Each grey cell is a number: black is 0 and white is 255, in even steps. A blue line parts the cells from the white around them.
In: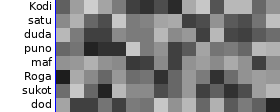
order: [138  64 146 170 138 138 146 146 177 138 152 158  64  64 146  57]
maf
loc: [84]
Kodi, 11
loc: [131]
satu, 6
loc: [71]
duda, 12
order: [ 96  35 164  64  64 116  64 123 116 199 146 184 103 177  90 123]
dod
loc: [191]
satu, 15
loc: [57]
maf, 5

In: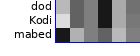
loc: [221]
Kodi, 0
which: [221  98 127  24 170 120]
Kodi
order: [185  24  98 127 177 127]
mabed
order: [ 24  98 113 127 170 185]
dod
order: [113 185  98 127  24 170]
dod
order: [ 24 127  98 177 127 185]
mabed
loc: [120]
Kodi, 5

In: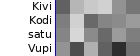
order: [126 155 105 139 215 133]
satu
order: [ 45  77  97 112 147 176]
Vupi
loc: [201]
Kivi, 2
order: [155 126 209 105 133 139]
Kodi
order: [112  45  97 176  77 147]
Vupi
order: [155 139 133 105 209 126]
Kodi

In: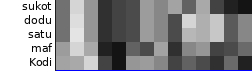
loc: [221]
dodu, 1
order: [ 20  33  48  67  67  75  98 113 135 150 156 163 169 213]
sukot
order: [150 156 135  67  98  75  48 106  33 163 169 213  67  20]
Kodi

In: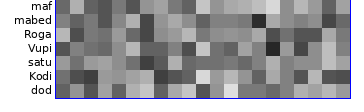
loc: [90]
satu, 7
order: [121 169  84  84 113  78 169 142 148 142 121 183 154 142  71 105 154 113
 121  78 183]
Roga
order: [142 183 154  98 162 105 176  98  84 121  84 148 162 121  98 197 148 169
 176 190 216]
maf
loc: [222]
dod, 12
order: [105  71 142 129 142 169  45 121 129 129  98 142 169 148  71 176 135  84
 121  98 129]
mabed
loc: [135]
mabed, 4

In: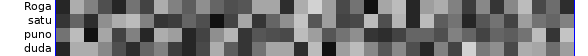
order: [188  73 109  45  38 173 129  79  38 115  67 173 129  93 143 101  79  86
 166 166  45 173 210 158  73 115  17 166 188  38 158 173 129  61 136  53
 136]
Roga
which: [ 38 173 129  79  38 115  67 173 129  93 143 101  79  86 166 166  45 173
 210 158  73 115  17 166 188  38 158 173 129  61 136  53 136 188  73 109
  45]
Roga
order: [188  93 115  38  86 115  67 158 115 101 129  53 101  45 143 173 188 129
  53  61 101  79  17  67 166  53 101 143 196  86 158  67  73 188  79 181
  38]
satu
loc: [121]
duda, 30
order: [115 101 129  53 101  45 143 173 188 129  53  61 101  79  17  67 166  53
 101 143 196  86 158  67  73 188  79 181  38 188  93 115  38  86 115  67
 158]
satu
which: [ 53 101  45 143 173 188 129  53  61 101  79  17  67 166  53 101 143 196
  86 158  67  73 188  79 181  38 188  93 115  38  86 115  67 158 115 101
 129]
satu
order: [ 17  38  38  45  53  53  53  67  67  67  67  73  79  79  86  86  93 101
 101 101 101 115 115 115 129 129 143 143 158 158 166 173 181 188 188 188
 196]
puno

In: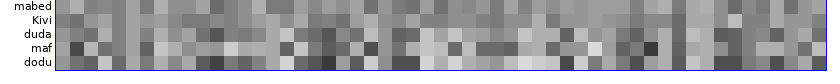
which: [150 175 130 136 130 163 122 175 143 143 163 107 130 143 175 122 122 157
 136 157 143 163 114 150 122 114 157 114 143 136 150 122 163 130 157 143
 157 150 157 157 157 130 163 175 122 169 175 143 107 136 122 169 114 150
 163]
mabed
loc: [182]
maf, 2
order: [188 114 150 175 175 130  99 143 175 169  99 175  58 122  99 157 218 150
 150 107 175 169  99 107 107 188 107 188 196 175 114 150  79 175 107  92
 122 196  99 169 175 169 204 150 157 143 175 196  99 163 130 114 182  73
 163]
maf

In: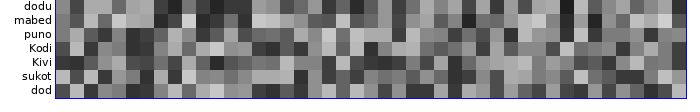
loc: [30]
dodu, 36
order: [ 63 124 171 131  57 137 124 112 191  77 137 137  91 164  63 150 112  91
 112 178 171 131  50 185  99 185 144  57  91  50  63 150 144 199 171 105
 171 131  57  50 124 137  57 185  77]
Kodi
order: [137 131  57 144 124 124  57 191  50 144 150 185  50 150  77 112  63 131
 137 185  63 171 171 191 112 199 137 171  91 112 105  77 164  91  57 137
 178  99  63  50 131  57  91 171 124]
puno

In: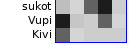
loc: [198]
Vupi, 1
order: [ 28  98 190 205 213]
sukot
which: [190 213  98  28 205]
sukot
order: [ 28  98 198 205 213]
Vupi
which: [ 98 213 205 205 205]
Kivi

